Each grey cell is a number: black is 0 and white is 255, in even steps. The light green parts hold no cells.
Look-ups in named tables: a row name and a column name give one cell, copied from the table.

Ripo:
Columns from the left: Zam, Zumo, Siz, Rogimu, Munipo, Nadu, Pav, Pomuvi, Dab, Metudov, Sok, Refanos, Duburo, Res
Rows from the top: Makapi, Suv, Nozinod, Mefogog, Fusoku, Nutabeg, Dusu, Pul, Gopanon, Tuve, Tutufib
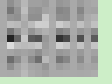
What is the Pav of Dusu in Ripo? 157
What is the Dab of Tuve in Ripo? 156
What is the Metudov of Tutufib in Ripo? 170
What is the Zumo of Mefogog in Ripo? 189
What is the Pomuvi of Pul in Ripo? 168
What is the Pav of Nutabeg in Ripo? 152
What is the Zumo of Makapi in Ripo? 143
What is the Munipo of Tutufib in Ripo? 170
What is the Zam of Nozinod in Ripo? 170
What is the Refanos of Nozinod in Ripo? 147
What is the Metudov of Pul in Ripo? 156
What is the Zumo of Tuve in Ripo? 143
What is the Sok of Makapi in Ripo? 169
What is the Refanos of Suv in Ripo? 134
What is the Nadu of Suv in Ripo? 147
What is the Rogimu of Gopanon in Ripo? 171
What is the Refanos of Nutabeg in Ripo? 79
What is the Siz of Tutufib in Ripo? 170

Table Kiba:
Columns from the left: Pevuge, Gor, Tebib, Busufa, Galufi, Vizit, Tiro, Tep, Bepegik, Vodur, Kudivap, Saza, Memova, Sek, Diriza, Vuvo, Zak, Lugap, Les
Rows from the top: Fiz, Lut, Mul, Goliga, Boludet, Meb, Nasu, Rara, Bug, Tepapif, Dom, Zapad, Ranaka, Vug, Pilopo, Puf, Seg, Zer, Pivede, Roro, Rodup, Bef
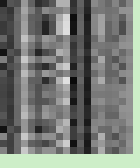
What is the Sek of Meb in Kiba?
105
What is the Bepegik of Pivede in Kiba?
174
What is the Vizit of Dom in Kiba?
100
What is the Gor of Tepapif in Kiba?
79
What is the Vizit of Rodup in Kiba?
87
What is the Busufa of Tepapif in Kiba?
157
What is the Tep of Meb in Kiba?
140
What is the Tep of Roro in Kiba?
144

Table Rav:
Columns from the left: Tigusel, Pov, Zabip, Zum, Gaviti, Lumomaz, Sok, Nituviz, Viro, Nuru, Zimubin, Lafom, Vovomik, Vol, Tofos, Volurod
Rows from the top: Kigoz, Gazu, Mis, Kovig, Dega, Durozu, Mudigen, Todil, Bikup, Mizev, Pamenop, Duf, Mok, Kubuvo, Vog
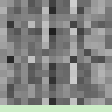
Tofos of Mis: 134
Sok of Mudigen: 171
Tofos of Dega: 174
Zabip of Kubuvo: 135
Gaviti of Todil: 104
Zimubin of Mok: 119
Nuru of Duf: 107
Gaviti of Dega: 92
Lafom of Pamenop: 110
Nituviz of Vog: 46
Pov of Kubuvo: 84
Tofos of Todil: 161
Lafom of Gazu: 73
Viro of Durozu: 119
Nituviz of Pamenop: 76
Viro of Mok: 126
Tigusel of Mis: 145
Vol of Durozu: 152

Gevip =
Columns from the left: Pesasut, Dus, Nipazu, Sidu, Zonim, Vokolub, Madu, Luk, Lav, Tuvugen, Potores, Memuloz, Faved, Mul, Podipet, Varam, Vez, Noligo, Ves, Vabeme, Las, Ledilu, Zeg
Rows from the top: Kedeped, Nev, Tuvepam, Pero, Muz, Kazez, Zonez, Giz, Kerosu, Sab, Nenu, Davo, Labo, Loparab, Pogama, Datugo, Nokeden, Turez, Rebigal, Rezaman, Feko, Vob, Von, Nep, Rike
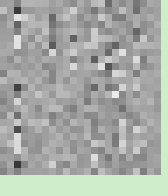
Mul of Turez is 127
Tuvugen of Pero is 155
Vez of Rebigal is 154
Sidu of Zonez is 149
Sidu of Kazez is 165
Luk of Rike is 168
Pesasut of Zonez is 162
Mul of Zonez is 196
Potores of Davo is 176

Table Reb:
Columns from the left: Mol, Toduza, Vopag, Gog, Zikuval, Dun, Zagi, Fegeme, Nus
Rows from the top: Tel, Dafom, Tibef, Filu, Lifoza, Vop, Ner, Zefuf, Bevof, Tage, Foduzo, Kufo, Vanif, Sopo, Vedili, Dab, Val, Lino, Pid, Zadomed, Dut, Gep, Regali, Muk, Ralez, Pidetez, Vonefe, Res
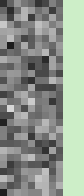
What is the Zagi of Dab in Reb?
129
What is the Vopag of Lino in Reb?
155
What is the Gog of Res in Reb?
145
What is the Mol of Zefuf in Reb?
84
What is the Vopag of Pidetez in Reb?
88
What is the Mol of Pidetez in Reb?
188
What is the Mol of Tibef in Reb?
132
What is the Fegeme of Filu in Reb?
126
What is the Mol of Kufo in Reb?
81
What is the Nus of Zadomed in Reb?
121
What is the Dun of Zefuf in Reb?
145
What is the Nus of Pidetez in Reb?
150
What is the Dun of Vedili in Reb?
121
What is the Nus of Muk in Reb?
157
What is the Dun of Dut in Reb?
68

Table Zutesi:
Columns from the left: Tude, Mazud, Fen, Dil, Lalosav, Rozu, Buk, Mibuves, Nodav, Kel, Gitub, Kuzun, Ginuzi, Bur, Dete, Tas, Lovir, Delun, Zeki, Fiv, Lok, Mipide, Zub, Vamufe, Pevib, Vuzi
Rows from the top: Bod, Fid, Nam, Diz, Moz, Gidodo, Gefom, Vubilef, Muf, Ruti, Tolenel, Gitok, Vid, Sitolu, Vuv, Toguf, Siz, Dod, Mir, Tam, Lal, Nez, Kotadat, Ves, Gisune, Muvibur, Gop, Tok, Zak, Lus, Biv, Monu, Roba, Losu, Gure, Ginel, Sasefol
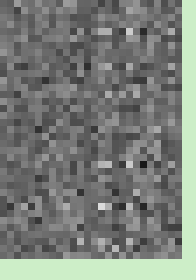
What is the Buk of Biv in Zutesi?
111
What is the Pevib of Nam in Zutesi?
133
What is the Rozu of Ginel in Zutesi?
121
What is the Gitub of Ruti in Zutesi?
63
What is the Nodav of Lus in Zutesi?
142
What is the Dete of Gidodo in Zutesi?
97
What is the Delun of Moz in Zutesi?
62
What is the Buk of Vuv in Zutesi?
81
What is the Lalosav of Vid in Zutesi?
89
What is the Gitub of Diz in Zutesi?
103
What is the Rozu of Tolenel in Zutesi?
121
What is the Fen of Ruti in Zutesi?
75
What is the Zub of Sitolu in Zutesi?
123
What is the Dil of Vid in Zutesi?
133

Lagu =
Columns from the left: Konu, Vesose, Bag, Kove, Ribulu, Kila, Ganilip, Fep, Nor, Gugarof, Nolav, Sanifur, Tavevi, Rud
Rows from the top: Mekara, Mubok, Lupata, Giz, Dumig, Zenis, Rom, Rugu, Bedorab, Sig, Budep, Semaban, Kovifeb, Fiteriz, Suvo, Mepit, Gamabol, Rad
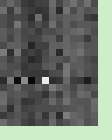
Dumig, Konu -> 93
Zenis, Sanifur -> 86
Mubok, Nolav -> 76
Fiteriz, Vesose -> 83
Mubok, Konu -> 111
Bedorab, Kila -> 51
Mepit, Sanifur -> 93
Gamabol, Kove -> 75
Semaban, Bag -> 12
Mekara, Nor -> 70
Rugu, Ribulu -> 65
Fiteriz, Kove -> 84
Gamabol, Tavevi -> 86
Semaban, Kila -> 60
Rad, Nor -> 70
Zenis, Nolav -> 87
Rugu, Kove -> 57
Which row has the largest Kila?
Lupata

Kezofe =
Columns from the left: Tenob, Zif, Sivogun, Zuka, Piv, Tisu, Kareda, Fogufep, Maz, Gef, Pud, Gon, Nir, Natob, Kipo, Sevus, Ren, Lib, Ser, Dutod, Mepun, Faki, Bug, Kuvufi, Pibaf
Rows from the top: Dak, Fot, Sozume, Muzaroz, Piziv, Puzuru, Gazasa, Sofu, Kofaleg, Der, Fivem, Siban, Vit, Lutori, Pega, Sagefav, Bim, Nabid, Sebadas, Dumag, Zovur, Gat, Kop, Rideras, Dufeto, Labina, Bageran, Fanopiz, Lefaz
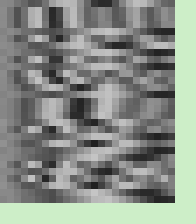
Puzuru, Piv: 153
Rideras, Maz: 127
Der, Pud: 123
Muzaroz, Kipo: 131
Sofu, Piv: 109
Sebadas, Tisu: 165
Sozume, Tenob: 138
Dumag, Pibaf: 60
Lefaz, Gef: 108
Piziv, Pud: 118
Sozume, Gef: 159
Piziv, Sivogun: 129

